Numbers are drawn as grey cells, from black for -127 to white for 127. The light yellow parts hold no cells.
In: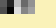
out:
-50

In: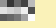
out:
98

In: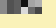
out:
9

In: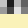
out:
26

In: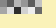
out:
38

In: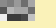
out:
-42
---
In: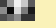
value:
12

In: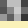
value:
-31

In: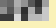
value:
58

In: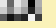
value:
-93

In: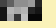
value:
65

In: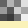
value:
-68
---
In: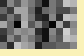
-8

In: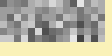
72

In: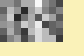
-56

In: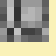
10

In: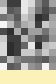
117
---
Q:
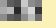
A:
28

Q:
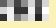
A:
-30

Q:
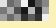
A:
98

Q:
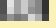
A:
-46

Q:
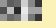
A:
21

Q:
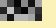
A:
24
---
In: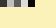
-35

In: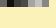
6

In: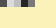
-6

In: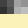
33

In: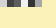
39

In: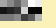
83
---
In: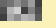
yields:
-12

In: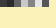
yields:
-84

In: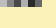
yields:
3

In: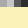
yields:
70

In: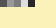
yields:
25

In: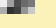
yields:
32
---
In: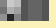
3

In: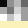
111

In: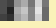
31

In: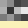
-32

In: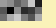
72

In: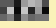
-90

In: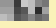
-40

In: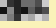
-76

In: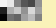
-27

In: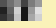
68
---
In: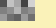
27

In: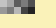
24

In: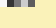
119

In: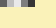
-31

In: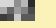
-67

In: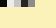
-117
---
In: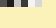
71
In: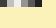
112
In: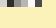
15
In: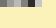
57
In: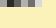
-30
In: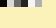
-22
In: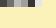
60
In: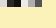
-110
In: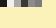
40
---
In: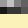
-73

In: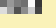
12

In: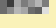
-19

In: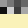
79

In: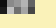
-16

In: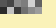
-15

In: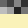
32

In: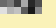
-37

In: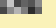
-2
